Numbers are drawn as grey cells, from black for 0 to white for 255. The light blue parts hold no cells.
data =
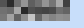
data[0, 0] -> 83
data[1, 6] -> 68
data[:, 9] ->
[64, 100, 139]
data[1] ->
[113, 107, 167, 40, 80, 72, 68, 75, 110, 100]
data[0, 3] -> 148
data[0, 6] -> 148

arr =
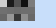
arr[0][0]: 207
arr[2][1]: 151
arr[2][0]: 103
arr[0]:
[207, 27, 81, 16, 124]

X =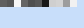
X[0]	95
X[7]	207
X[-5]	24

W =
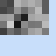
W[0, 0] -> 83
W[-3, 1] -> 162
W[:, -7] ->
[83, 69, 155, 118, 62]
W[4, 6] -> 122
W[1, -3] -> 144
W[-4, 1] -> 84
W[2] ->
[155, 162, 86, 29, 165, 174, 171]
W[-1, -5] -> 87
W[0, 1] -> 69
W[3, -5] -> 20

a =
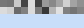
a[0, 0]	119
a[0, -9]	68
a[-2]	[119, 115, 201, 68, 220, 66, 153, 136, 164, 208, 163, 144]
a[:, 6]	[153, 56]
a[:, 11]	[144, 131]

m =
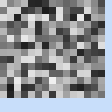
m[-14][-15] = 217
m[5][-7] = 126
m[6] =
[119, 130, 80, 32, 61, 179, 38, 138, 180, 70, 100, 220, 160, 61, 222]
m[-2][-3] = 66
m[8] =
[72, 56, 177, 223, 225, 112, 139, 215, 202, 153, 58, 172, 79, 113, 152]
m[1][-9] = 28
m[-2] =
[127, 27, 218, 46, 54, 129, 104, 197, 193, 147, 51, 34, 66, 78, 161]
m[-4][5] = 196
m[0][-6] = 102
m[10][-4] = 211
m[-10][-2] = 51
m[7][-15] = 169
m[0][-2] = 137
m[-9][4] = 208
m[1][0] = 125
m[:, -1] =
[75, 107, 160, 45, 121, 186, 222, 58, 152, 142, 41, 167, 161, 116]
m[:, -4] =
[151, 69, 232, 139, 189, 69, 220, 38, 172, 148, 211, 113, 34, 209]
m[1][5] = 107
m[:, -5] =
[115, 69, 36, 188, 215, 130, 100, 170, 58, 141, 78, 173, 51, 201]
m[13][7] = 58
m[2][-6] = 101
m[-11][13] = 81
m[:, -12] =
[184, 53, 173, 82, 184, 231, 32, 138, 223, 74, 63, 154, 46, 69]
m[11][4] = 187
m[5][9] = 55
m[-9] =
[136, 226, 132, 231, 208, 104, 108, 120, 126, 55, 130, 69, 94, 135, 186]
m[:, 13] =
[137, 146, 171, 81, 51, 135, 61, 64, 113, 140, 49, 106, 78, 146]

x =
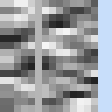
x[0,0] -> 204
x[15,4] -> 172
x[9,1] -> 161
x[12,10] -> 173
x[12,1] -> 141
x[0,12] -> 134
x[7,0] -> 176
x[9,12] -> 134
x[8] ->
[202, 202, 146, 92, 63, 182, 69, 99, 129, 140, 123, 95, 79, 93]
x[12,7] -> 153
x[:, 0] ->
[204, 130, 210, 171, 125, 39, 82, 176, 202, 161, 69, 228, 141, 146, 109, 106]
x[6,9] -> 142
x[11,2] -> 203
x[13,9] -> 71
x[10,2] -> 62
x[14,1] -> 109
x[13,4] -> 179
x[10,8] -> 106
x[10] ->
[69, 69, 62, 86, 120, 182, 138, 132, 106, 82, 84, 119, 174, 224]
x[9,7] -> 92
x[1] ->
[130, 130, 146, 183, 223, 182, 237, 215, 162, 104, 67, 64, 89, 123]
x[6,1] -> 82
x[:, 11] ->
[158, 64, 137, 159, 171, 148, 119, 140, 95, 154, 119, 104, 189, 40, 242, 237]
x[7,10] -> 198
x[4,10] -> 218
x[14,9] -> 153
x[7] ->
[176, 176, 157, 135, 132, 182, 159, 198, 231, 234, 198, 140, 86, 62]
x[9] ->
[161, 161, 108, 57, 34, 182, 48, 92, 143, 173, 175, 154, 134, 133]
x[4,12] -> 129
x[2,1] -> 210
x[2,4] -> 183
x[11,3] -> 166

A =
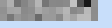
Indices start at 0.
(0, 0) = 153
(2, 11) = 187
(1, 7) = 153
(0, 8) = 135
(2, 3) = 141
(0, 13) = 142
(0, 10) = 194
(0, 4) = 148
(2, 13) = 141
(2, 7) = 154
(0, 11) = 81
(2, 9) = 178
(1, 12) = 185
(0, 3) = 133
